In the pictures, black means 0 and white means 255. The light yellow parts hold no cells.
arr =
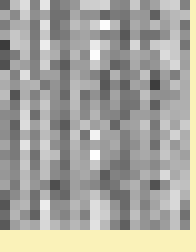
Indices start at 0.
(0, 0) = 98
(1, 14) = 151
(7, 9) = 131
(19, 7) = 162
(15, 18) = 160
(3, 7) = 158
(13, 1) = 112
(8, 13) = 163
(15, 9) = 254
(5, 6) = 122
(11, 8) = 137
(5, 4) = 194
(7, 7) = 174
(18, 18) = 192
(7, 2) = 222
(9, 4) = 178
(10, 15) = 95
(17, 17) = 170
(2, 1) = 172
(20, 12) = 106
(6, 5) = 120
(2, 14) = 152
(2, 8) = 170
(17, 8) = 168
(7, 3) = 131
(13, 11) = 161
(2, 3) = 119
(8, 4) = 120
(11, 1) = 135
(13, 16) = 167
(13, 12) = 127
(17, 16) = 217
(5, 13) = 171
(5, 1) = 123
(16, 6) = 106
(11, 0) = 138
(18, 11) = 118
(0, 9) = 206
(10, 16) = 164

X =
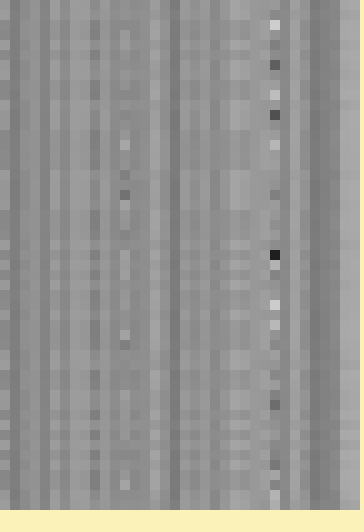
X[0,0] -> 152
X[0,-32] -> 132
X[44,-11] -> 153
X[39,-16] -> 152
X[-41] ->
[155, 127, 139, 148, 132, 156, 141, 156, 156, 143, 151, 141, 146, 143, 144, 153, 142, 125, 153, 147, 152, 136, 150, 164, 160, 153, 151, 153, 137, 157, 149, 125, 131, 133, 162, 166]
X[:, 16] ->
[141, 142, 147, 147, 142, 146, 142, 142, 146, 146, 142, 142, 142, 146, 147, 147, 147, 142, 142, 142, 142, 147, 146, 147, 141, 146, 142, 147, 142, 146, 146, 142, 146, 146, 147, 142, 141, 147, 146, 142, 142, 146, 142, 146, 142, 146, 142, 146, 146, 142, 141]
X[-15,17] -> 127
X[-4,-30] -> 135
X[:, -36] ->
[152, 156, 138, 136, 155, 137, 152, 155, 136, 136, 155, 150, 150, 136, 136, 138, 137, 154, 150, 150, 152, 136, 136, 139, 155, 136, 151, 136, 153, 137, 139, 151, 136, 136, 137, 151, 156, 136, 138, 153, 152, 136, 156, 136, 156, 136, 151, 135, 136, 151, 156]
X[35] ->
[151, 125, 139, 147, 131, 155, 139, 156, 156, 139, 152, 140, 143, 141, 143, 156, 142, 123, 153, 144, 152, 136, 149, 163, 159, 153, 153, 158, 136, 159, 147, 123, 129, 133, 165, 168]
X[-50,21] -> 137
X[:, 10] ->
[153, 151, 148, 149, 151, 149, 153, 151, 149, 150, 151, 154, 154, 150, 149, 148, 149, 151, 154, 154, 152, 149, 150, 148, 152, 149, 152, 149, 152, 149, 148, 153, 150, 149, 148, 152, 151, 150, 148, 151, 152, 150, 151, 150, 151, 150, 153, 150, 150, 152, 151]
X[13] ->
[136, 126, 143, 146, 132, 148, 136, 154, 150, 127, 150, 137, 150, 136, 142, 162, 146, 123, 147, 138, 149, 141, 144, 153, 146, 152, 158, 155, 138, 162, 141, 123, 130, 138, 168, 169]
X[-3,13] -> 136
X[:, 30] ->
[147, 149, 142, 141, 149, 142, 147, 149, 141, 141, 149, 146, 146, 141, 141, 142, 141, 149, 146, 146, 148, 141, 141, 142, 149, 141, 147, 141, 148, 141, 142, 146, 141, 141, 141, 147, 150, 141, 142, 148, 147, 141, 150, 141, 150, 140, 147, 141, 140, 147, 150]
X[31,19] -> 142
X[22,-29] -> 153
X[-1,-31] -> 156
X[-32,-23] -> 139
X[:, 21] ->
[137, 137, 140, 140, 136, 141, 136, 136, 141, 140, 136, 136, 136, 141, 141, 140, 141, 136, 136, 136, 137, 141, 141, 140, 137, 141, 136, 141, 137, 141, 140, 136, 140, 140, 141, 136, 137, 140, 140, 137, 137, 141, 137, 140, 137, 140, 136, 141, 141, 136, 137]
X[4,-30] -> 140
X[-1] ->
[156, 128, 139, 148, 133, 156, 141, 155, 156, 145, 151, 142, 144, 143, 144, 152, 141, 127, 154, 147, 152, 137, 151, 164, 161, 153, 150, 173, 138, 156, 150, 127, 132, 133, 161, 164]
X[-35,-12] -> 146
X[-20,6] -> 139
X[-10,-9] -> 140
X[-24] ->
[136, 128, 143, 146, 133, 147, 136, 153, 150, 129, 149, 137, 158, 137, 142, 161, 147, 124, 146, 139, 148, 141, 143, 152, 146, 152, 158, 132, 138, 161, 141, 124, 131, 137, 167, 168]
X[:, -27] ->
[139, 144, 131, 128, 143, 129, 139, 143, 129, 127, 143, 136, 136, 127, 128, 131, 129, 142, 136, 136, 140, 128, 127, 131, 143, 128, 139, 129, 141, 129, 131, 137, 127, 127, 129, 139, 145, 127, 130, 141, 140, 127, 145, 127, 145, 127, 139, 127, 127, 138, 145]
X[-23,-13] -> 164
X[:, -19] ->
[123, 127, 124, 123, 125, 123, 123, 125, 124, 122, 125, 121, 121, 123, 124, 124, 124, 124, 121, 121, 123, 124, 123, 124, 125, 124, 122, 124, 124, 124, 124, 121, 122, 122, 124, 123, 127, 122, 124, 124, 123, 123, 127, 122, 127, 122, 123, 122, 123, 122, 127]
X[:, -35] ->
[125, 128, 127, 126, 126, 127, 125, 126, 128, 125, 127, 124, 124, 126, 127, 127, 127, 126, 124, 124, 125, 127, 127, 127, 127, 127, 125, 128, 126, 128, 126, 124, 126, 126, 127, 125, 128, 125, 126, 126, 126, 127, 128, 126, 128, 126, 125, 126, 126, 124, 128]
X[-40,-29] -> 156
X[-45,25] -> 153
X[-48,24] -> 146
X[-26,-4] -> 131
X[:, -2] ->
[165, 161, 167, 168, 163, 167, 165, 163, 167, 169, 162, 167, 167, 168, 167, 167, 167, 164, 167, 167, 165, 167, 168, 167, 162, 167, 166, 167, 163, 167, 167, 166, 168, 169, 167, 165, 161, 169, 167, 164, 164, 168, 161, 169, 161, 169, 165, 169, 168, 166, 161]
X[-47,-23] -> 143

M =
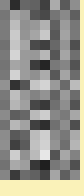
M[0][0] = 135
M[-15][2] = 148
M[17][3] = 97
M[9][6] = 154
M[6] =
[116, 165, 156, 60, 37, 121, 133, 83]
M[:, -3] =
[171, 117, 97, 88, 104, 86, 121, 88, 154, 99, 112, 135, 112, 138, 148, 84, 120, 165]
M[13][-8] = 140
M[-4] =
[143, 64, 91, 193, 209, 148, 111, 181]
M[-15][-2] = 163
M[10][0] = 115
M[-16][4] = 177
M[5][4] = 183
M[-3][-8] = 126
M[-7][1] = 94
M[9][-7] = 190
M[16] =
[114, 169, 158, 55, 31, 120, 134, 80]
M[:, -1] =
[142, 95, 119, 121, 79, 111, 83, 108, 187, 108, 83, 167, 78, 170, 181, 130, 80, 137]
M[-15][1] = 202
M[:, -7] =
[44, 165, 188, 202, 197, 212, 165, 210, 50, 190, 181, 94, 183, 89, 64, 205, 169, 58]
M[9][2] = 151
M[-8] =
[115, 181, 160, 71, 57, 112, 142, 83]
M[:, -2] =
[90, 137, 155, 163, 148, 165, 133, 164, 106, 154, 142, 122, 141, 120, 111, 167, 134, 95]
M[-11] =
[120, 210, 156, 144, 171, 88, 164, 108]
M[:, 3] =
[98, 85, 152, 165, 74, 152, 60, 144, 197, 131, 71, 186, 64, 187, 193, 186, 55, 97]
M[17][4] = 67
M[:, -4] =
[64, 73, 177, 200, 64, 183, 37, 171, 211, 147, 57, 205, 46, 206, 209, 231, 31, 67]
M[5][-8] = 121
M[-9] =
[121, 190, 151, 131, 147, 99, 154, 108]
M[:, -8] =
[135, 118, 124, 123, 113, 121, 116, 120, 146, 121, 115, 139, 114, 140, 143, 126, 114, 133]

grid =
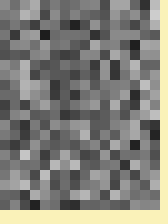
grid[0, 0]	140
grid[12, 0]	135
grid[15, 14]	121
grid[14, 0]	83
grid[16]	[108, 125, 110, 113, 81, 183, 143, 185, 96, 89, 116, 122, 51, 174, 133, 98]
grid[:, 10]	[76, 83, 97, 83, 127, 75, 149, 146, 120, 108, 87, 92, 91, 127, 81, 149, 116, 152, 149, 76, 107]
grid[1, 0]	122
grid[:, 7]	[111, 129, 34, 114, 91, 70, 99, 66, 117, 54, 115, 69, 149, 122, 84, 113, 185, 66, 78, 159, 46]
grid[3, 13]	137
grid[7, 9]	74
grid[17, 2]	129
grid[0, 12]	165
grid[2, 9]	145
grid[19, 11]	179
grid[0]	[140, 111, 146, 171, 97, 122, 104, 111, 128, 132, 76, 164, 165, 101, 49, 187]
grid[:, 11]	[164, 150, 126, 138, 131, 168, 55, 53, 125, 127, 171, 118, 129, 92, 170, 74, 122, 79, 70, 179, 93]
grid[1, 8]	106
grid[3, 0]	118
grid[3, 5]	107
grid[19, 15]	108
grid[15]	[130, 96, 197, 124, 61, 106, 165, 113, 69, 80, 149, 74, 113, 109, 121, 79]
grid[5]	[80, 90, 83, 132, 140, 79, 62, 70, 136, 134, 75, 168, 135, 61, 145, 144]
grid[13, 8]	177
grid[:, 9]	[132, 96, 145, 50, 167, 134, 58, 74, 88, 126, 152, 80, 90, 83, 132, 80, 89, 164, 126, 132, 99]
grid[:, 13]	[101, 142, 71, 137, 31, 61, 181, 159, 99, 43, 60, 135, 170, 167, 34, 109, 174, 71, 118, 111, 142]
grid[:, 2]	[146, 179, 98, 148, 138, 83, 178, 170, 179, 171, 66, 144, 52, 60, 87, 197, 110, 129, 185, 59, 74]
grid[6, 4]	78
